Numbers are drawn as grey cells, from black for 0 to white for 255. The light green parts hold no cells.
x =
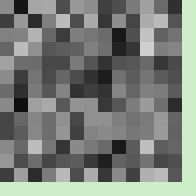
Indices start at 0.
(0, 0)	139
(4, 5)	122
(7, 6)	144
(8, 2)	134
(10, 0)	137
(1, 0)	63
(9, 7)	138
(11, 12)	80
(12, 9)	65
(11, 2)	109
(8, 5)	72
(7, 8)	86
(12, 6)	172
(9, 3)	109
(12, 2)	44
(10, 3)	118
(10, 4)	53
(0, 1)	22
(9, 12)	98
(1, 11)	186
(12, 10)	175
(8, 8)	127
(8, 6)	144
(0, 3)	168
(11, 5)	92
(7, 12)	43
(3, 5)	97
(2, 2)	178
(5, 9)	92
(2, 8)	24
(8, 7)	144
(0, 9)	123
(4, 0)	162
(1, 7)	54
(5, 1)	61
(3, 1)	187

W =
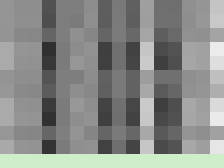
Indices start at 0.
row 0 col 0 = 149
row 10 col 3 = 52
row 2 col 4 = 126
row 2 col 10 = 165
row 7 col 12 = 78
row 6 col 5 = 142
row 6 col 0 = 151
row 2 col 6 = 134
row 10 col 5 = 143
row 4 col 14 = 161
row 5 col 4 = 126
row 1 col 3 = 78
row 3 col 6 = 146
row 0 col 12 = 110
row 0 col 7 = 94
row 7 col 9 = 70
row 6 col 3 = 92
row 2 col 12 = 105
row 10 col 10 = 198
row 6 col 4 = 126
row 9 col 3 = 102
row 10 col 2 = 147
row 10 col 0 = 169
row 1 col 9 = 94
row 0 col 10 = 159
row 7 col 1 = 145
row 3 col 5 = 140
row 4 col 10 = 202
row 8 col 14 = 161
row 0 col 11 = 111
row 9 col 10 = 168
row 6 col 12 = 102
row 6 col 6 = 136
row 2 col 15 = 164
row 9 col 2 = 134

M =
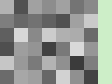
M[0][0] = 178
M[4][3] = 179
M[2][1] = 215
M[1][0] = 126
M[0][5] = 116
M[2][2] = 137
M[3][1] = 158
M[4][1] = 153
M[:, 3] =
[141, 97, 204, 65, 179, 103]
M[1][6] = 202
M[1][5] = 161
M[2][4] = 176
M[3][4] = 121
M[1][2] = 114

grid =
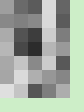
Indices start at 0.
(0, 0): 158
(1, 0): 136
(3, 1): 72
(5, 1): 218
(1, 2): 137
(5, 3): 151
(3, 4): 153
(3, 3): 181
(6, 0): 223
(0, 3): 218

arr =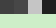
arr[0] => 64
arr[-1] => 31
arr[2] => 197
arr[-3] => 71
